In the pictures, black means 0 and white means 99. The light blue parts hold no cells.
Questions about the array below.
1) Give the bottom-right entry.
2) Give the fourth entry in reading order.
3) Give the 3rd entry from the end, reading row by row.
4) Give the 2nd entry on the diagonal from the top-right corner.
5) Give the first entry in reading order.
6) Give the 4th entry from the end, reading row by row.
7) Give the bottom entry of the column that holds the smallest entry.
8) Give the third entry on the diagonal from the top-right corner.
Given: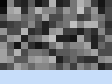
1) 24
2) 13
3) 52
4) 13
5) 2
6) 40
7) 24
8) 52

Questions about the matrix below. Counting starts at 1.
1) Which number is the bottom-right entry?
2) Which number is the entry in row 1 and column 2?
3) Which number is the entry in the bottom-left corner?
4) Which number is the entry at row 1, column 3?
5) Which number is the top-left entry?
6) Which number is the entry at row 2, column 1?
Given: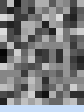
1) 35
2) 74
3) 13
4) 7
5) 29
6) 29

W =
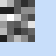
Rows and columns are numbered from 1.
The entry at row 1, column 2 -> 66
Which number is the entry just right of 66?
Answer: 34
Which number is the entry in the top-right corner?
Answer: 29
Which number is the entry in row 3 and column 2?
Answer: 99
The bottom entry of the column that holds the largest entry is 49
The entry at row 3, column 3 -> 78
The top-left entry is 83
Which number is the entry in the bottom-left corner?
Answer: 12
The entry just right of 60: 39

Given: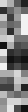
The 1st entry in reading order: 83
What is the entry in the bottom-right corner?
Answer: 7
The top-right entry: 13
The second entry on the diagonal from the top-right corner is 55
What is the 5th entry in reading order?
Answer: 18
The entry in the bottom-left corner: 61
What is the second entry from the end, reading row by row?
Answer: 29
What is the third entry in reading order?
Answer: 34

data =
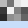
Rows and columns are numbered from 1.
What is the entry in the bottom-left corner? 16
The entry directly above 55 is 94
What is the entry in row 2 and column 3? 50
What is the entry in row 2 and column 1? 22

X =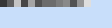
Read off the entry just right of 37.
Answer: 76
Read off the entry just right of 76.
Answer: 27
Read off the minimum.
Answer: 21

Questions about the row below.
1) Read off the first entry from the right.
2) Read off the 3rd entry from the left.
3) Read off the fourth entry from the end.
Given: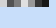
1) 9
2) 48
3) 87

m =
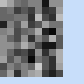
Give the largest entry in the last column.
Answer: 73
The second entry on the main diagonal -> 45
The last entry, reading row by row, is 29
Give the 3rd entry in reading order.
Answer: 45
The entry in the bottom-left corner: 40
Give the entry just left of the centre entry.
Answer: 56
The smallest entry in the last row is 13
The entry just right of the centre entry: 50
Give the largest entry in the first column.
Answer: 73
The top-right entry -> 56
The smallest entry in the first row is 8
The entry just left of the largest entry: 40
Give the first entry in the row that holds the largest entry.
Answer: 29
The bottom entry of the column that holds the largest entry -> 67
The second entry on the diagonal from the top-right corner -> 24
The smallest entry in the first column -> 13
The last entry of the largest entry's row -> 62
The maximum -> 79
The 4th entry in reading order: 40

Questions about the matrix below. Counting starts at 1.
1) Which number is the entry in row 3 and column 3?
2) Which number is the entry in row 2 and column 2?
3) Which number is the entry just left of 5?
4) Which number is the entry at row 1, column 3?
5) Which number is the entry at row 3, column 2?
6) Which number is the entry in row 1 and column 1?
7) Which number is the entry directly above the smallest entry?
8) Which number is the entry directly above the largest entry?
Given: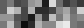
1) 32
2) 80
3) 37
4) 27
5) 58
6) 37
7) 27
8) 69

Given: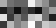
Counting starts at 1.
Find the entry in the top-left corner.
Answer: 67
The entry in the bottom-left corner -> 22
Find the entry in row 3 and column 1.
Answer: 88
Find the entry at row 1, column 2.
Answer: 44
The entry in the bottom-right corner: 72
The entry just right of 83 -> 44
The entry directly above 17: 93
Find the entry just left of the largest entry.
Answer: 61
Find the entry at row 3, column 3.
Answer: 50
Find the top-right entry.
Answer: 33

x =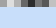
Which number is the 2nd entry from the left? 86
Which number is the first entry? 63
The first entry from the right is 75

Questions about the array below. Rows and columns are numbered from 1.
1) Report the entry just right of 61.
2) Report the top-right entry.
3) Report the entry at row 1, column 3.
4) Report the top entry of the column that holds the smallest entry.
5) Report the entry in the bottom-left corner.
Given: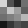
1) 37
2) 43
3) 15
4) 83
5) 9

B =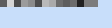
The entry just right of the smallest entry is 48
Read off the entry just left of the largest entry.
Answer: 36

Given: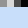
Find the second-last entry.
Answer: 29
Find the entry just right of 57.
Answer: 84
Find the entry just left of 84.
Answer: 57

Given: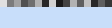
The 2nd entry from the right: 37
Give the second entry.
48
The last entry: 21
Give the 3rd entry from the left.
63
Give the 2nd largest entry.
81
